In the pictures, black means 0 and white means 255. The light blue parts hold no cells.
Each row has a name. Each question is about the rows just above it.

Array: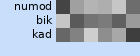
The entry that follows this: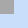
[62]
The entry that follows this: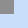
[168]
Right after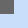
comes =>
[130]
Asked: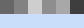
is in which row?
kad
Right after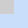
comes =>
[142]

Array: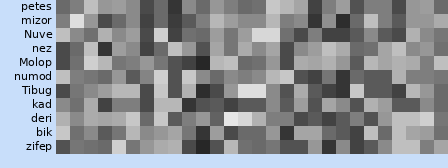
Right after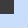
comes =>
[90]
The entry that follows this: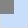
[207]
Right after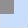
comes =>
[45]
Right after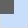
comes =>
[230]

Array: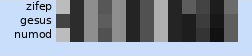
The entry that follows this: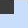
[23]
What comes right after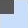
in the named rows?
[142]
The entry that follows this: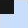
[93]

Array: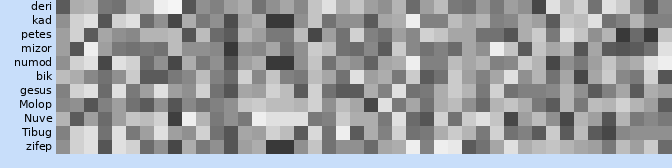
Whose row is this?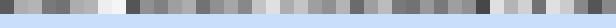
deri
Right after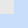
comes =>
[91]
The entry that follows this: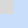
[114]
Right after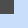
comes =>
[159]
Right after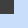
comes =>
[238]
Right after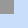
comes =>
[121]
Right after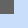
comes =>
[166]

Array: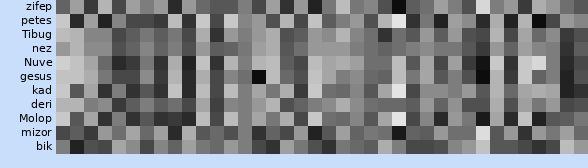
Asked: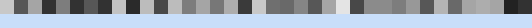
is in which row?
kad
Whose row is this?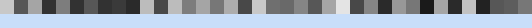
Molop
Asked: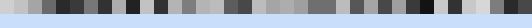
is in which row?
Nuve
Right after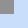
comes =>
[80]
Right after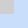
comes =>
[194]
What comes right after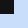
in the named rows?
[200]
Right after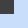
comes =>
[133]

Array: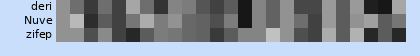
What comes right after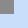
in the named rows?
[65]
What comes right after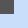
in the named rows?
[65]
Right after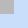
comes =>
[45]

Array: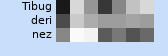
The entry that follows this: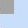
[157]
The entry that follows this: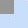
[55]

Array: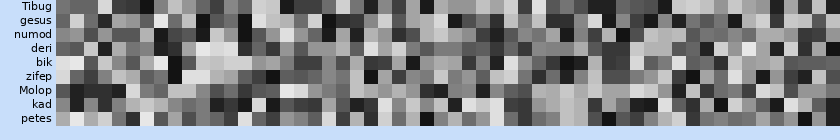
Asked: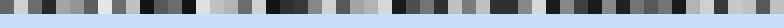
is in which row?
gesus
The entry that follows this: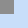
[63]
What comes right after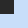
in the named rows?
[164]
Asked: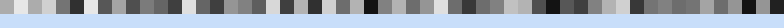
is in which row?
petes
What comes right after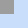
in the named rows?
[164]
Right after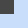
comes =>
[87]
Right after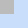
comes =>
[87]

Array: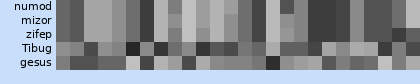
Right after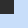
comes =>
[143]
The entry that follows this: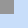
[131]

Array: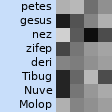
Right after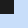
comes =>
[83]
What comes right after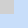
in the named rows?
[90]
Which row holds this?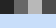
Tibug
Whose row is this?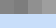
deri
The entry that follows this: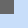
[184]
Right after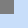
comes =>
[144]

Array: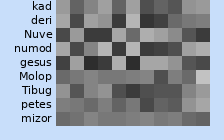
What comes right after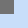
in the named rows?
[132]
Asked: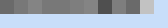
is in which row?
Molop
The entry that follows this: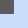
[147]
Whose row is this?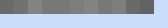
mizor
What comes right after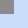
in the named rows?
[85]
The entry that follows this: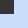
[65]

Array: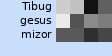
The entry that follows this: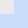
[83]
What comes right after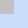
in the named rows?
[17]
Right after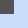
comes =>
[139]
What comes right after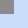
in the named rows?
[125]
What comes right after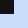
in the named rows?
[96]
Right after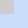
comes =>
[193]

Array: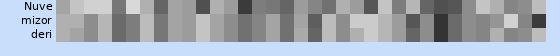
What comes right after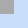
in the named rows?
[101]
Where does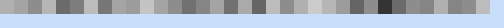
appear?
deri
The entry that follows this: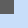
[188]
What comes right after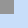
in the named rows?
[209]

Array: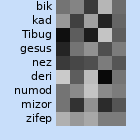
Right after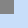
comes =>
[58]
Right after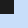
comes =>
[196]
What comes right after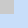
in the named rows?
[93]
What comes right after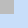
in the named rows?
[9]
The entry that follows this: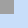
[36]

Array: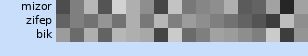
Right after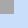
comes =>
[69]
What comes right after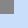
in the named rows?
[142]

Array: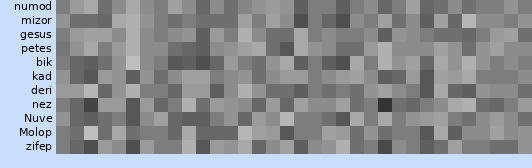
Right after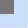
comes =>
[147]
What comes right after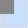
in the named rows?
[147]

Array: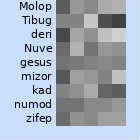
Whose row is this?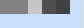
Tibug
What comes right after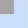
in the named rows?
[144]
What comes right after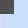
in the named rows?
[65]
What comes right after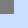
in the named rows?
[131]

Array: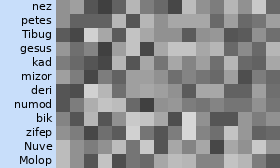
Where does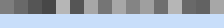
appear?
kad
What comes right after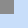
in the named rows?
[105]
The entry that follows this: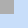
[195]
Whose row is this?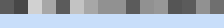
Tibug

